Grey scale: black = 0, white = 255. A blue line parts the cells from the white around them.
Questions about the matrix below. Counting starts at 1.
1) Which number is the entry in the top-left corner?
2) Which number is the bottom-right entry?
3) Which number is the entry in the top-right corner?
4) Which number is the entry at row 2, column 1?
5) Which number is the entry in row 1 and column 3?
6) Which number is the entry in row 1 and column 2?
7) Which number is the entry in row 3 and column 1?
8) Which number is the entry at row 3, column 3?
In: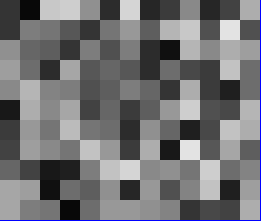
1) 52
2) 173
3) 173
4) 52
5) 200
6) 8
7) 144
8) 94

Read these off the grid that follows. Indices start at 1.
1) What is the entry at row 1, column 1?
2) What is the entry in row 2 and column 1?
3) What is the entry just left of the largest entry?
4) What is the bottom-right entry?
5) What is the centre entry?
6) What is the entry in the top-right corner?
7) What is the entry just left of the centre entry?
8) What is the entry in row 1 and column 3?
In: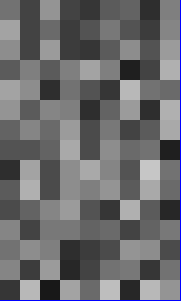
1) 114
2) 163
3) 83
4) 148
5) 75
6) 127
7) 169
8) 148
